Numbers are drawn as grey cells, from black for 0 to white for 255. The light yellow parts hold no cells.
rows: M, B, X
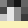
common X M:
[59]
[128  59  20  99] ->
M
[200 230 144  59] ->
X

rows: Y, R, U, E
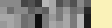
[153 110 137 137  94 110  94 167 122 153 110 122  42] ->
R
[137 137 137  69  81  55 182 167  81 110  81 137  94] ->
Y
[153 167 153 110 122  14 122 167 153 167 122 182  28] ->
E

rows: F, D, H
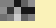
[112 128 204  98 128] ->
H
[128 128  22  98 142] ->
F
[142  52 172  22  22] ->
D

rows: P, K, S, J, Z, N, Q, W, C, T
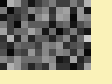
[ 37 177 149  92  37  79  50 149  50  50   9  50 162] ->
T
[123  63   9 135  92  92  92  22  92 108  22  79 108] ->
J
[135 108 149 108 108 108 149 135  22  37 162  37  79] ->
C

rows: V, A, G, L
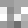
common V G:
[156]
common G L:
[156]
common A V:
[168]
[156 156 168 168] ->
V
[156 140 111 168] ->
L

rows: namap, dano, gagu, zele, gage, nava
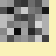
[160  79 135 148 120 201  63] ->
nava
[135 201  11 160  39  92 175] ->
gage
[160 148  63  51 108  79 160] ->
namap

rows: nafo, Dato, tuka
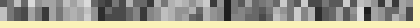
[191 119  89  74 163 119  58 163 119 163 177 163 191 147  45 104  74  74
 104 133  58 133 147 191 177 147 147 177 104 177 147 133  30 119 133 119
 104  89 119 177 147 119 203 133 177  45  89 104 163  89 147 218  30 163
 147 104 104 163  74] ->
Dato
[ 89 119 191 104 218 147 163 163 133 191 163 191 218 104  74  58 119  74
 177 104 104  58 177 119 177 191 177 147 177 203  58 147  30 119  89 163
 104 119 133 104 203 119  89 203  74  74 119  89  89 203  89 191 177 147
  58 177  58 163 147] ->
nafo

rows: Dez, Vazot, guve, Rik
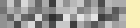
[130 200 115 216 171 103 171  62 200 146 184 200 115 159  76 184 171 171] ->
Dez
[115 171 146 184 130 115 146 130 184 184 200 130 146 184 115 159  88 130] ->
Vazot
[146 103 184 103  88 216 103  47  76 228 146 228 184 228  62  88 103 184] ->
guve

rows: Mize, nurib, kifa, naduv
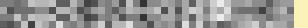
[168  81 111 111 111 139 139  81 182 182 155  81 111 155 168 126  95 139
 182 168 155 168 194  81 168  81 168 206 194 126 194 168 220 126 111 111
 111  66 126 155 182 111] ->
nurib

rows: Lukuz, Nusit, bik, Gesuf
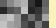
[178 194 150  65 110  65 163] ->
bik
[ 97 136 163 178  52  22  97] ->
Lukuz
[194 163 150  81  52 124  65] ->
Gesuf
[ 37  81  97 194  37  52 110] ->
Nusit

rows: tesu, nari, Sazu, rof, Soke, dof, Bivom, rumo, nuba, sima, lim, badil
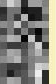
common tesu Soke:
[127]
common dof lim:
[31]

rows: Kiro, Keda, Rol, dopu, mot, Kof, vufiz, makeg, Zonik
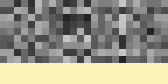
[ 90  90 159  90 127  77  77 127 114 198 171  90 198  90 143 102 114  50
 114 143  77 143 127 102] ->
Kof
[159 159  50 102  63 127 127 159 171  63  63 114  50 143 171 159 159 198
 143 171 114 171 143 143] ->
makeg

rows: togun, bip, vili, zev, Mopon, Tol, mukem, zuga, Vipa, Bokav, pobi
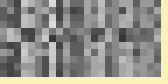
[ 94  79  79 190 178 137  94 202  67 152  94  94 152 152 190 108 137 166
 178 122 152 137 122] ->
vili
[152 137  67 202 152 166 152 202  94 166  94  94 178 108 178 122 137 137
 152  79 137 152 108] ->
zuga

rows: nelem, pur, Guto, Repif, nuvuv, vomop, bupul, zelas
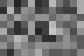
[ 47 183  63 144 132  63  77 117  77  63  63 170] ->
pur
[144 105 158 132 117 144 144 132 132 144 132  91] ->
bupul
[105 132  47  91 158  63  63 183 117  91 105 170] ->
Repif
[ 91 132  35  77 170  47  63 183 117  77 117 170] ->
nelem

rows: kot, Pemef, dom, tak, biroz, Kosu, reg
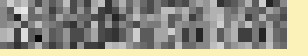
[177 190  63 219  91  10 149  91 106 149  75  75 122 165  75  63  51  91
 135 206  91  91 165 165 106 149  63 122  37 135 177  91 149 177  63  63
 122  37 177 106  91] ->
Kosu
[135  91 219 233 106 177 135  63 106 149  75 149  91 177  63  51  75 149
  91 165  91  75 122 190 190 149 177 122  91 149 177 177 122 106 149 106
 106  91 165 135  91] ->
Pemef

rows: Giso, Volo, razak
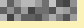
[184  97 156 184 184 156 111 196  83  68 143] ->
Giso
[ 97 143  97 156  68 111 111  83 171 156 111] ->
Volo

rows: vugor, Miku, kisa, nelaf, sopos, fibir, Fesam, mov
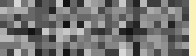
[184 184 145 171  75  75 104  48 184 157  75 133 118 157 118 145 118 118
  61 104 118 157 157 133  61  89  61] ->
fibir
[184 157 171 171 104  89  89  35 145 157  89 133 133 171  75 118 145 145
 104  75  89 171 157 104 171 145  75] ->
Miku
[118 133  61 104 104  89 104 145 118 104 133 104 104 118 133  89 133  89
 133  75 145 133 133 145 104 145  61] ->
kisa
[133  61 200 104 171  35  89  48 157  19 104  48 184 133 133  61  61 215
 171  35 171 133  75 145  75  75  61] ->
mov

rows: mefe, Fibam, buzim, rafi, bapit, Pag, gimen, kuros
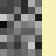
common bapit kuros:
[94]
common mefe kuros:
[107]
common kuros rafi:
[135]
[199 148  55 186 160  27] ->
buzim
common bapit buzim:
[148]
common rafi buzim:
[148]
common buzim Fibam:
[160]

